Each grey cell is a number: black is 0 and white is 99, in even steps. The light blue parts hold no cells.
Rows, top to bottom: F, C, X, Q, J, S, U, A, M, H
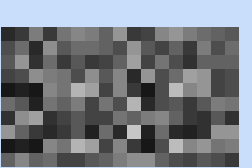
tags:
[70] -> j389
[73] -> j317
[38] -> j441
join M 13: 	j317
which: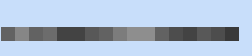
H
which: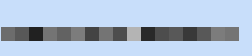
S
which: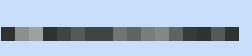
U
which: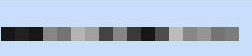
M

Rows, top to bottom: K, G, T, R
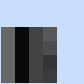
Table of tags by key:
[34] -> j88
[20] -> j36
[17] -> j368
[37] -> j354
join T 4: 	j36
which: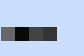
T
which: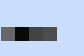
G
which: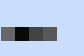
K
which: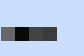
R

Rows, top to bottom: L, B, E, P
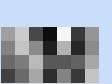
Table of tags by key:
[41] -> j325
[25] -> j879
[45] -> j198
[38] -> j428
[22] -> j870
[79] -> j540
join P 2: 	j325
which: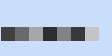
P

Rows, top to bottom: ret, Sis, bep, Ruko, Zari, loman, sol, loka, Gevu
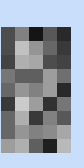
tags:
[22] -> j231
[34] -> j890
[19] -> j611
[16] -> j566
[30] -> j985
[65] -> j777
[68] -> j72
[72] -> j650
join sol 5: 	j890
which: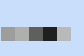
Gevu
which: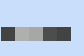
bep
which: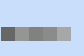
loka
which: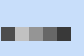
Sis
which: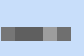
Ruko
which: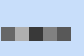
sol

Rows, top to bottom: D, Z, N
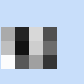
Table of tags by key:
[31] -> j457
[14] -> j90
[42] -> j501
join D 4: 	j457
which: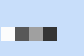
N
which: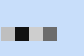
Z

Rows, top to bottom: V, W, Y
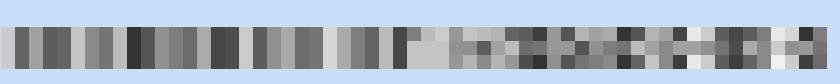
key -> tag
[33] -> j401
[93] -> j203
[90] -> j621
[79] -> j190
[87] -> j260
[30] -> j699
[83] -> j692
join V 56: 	j621
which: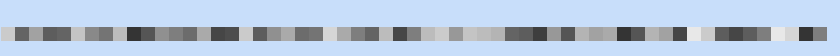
V
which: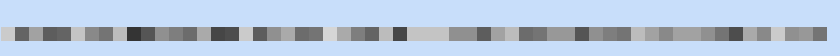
W

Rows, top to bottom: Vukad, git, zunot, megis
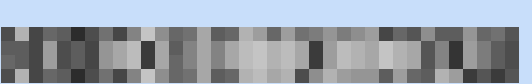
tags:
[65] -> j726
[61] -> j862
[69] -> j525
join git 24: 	j862
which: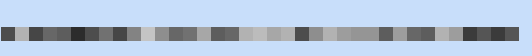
megis
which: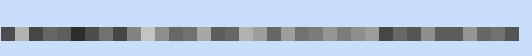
Vukad

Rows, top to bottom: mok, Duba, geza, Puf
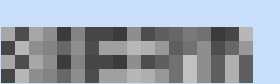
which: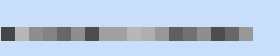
Duba
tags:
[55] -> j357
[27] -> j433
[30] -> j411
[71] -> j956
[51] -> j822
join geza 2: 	j411
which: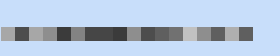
geza
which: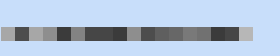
mok

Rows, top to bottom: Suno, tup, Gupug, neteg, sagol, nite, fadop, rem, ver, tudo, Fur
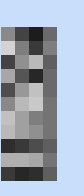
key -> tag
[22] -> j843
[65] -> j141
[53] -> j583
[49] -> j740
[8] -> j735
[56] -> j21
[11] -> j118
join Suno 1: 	j583
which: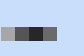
neteg
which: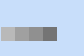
rem
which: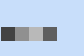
Gupug

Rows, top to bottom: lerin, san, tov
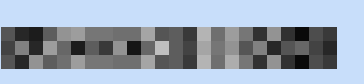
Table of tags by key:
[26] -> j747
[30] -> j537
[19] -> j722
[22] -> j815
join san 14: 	j747
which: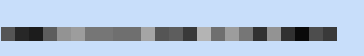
lerin
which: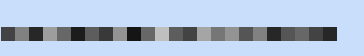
san
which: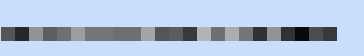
tov

